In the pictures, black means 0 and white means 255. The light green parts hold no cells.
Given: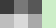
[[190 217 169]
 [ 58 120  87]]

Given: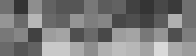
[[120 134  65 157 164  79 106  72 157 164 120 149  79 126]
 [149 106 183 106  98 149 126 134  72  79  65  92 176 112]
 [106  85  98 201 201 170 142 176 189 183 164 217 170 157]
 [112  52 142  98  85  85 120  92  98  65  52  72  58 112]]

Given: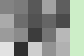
[[155 139  60 116 184]
 [131 123  88 162  94]
 [170 109  82 101  74]
 [226  47 206 147 177]]

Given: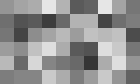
[[149 164 172 230 179  90  98 230 164 118]
 [156 141 193 222 172  90  83 222 201 118]
 [125 133 133 201 172 125 156 201 149  98]
 [185 105 215 133 118 105  53 172 222 149]
 [111  83  90  61 105 179 179  68 111 125]
 [118  68 141 164 185 156 193 185 193  76]]

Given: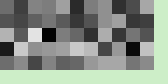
[[ 26 201 144 152 160 201 186  70 152  10 193]
 [109 138  70 131  96 103 152 167 167 117 138]
 [179  90 227   3 125 103  48 173  55 117  83]
 [ 83  70  96 117  90  55  83 144 160  55  63]
 [109  63 131 125 160  42 125 144  48  76 167]]

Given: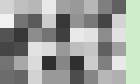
[[211 190 183 233 161 153 183 127  96]
 [115 168 219  47 134  47 204 127 233]
 [240 115  90 204  55 146 121  69 211]
 [108 102 211 153 153  76 134 183 176]
 [ 69  76 226 219 153 190 197  96 161]
 [ 83  55 140 115  63 233 226 140 226]]

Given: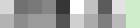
[[179 141 155 155  83 208 171 127 186]
 [214 113 121 134  54 255 193  91 226]]

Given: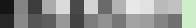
[[ 40 138  86  94 152  67 125 146 119 164 158 132 112]
 [ 21 132  60 171 219  73 211 106 179 232 225 186 193]]
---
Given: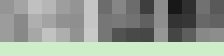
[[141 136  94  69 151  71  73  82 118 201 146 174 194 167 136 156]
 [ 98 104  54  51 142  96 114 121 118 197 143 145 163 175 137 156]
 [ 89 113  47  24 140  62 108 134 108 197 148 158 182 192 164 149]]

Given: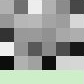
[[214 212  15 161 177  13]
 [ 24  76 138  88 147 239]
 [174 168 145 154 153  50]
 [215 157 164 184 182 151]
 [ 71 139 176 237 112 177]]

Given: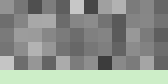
[[100 165 123 137  60 142 124 171 100 150 109 197]
 [109 130 140  99 127 119 103 115 151 179 141 117]
 [ 94 123 152  90 132 128 109 123 135 155 156 122]
 [115 135 132  89 115 140 134 107 169 168 133 110]
 [102 134 123 178 160  71 199  94 125  79 118 147]]

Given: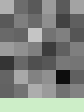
[[130 113 155 173 115  98]
 [ 96  13 144 130 168 100]
 [117 120  87  79 104  52]
 [127  96  60 128 144 156]
 [ 85 128 115 197 100 105]
 [ 95  66 143 107 127  89]
 [163  90 155  89 108 177]]

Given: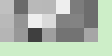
[[166 115 115 159  63 152 181]
 [109 131 129 218 239 149 185]
 [109 124 238 184 185 106 192]]

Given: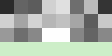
[[136 100 134 254 254 136 110 153]
 [201  93 165 193 182 211 164 209]
 [ 52 187 110 224 209  92 100  43]]
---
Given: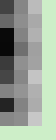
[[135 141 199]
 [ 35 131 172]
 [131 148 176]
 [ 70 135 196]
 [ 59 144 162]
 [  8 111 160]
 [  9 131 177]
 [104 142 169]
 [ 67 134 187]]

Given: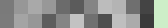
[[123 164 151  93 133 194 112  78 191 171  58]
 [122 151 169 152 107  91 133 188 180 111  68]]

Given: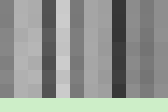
[[128 176 171  83 203 121 165 159  55 141 123 143]
 [135 176 180  88 192 126 167 154  63 134 117 139]
 [128 180 172  79 204 120 166 158  58 138 121 140]
 [135 177 182  87 194 126 168 154  60 133 116 139]
 [134 171 179  92 196 126 167 156  53 139 119 144]
 [127 177 171  82 204 120 165 160  54 141 123 142]
 [128 176 172  83 202 121 165 159  55 140 122 142]]

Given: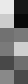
[[137  74]
 [ 72 110]
 [122 207]
 [113 121]
 [204   9]
 [234  23]]

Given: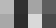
[[168  45 217  74]
 [185  49 164  94]]

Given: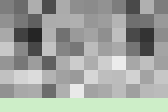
[[145 168 171 108 175 233 162 169 187 159 184 187]
 [193 212 220 179 161 154 214 190 188 210 163 198]
 [149 119 157  96 173 204 173 206 236 167 191 160]
 [200 136  71 195 132 119 188 159 169 117  62 164]
 [169  65  37 176 113 154 163 143 191  73  51 140]
 [145 120  96 172 173 176 151 157 180 111 115 153]
 [126 107 174  77 171 142 139 146 125  73 176 125]]

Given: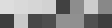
[[ 62 201  71  78 146 144  80  62]
 [221 217 214 210  65 141 205 136]]

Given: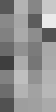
[[ 81 158 160 170]
 [109 179 162 183]
 [130 191 146 179]
 [ 62 172 118 170]
 [107 145 123 168]
 [129 170 141  82]
 [137 166  92 234]
 [ 87 179 134 200]]
